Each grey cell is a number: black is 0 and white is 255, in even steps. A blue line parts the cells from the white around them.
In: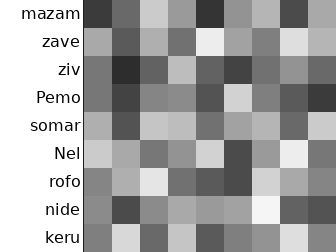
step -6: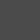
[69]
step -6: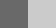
[ 99 197]
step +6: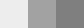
[243 168 133]

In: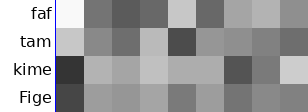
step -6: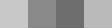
[193 131 104 180]
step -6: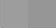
[151 144]
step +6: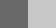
[110 205]
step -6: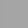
[159]

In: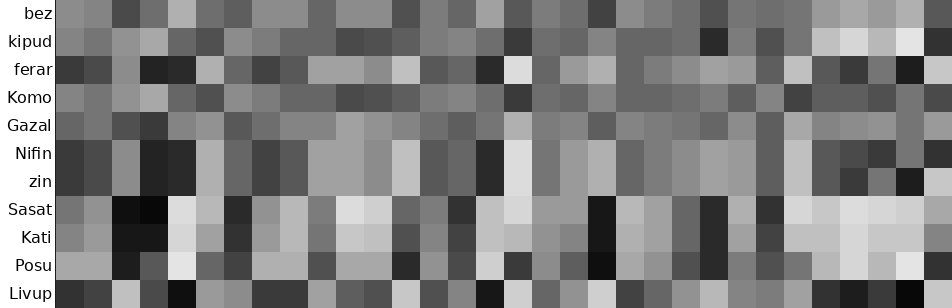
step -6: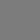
[118]
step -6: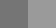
[111 148]
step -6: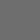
[104]

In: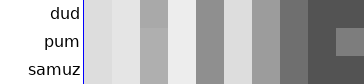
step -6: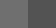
[105  77]
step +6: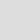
[227]
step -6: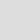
[215]
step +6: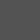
[89]
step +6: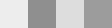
[243 149 227 162]
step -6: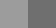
[150 105]

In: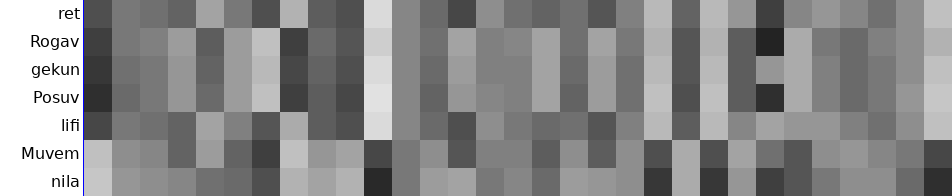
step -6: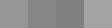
[144 128 122 157]
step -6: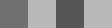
[106 179  79 179]
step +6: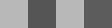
[191  91 191  99]

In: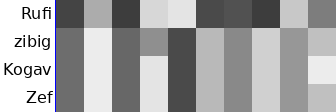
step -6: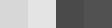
[209 222  68  75]
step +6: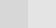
[221 234]

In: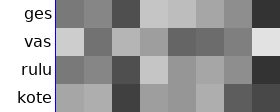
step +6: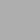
[180]
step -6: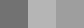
[108 175 152]
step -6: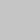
[191]
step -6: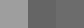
[152  95 102]

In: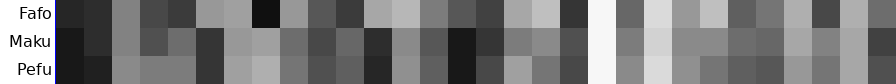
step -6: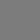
[118]
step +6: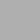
[181]
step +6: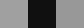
[166  22 158]
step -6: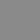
[132]

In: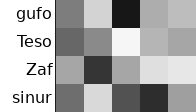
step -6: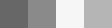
[ 97 132 240 175]
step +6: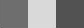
[116 223  88]
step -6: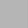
[175]
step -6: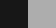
[ 17 167]
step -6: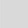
[211]

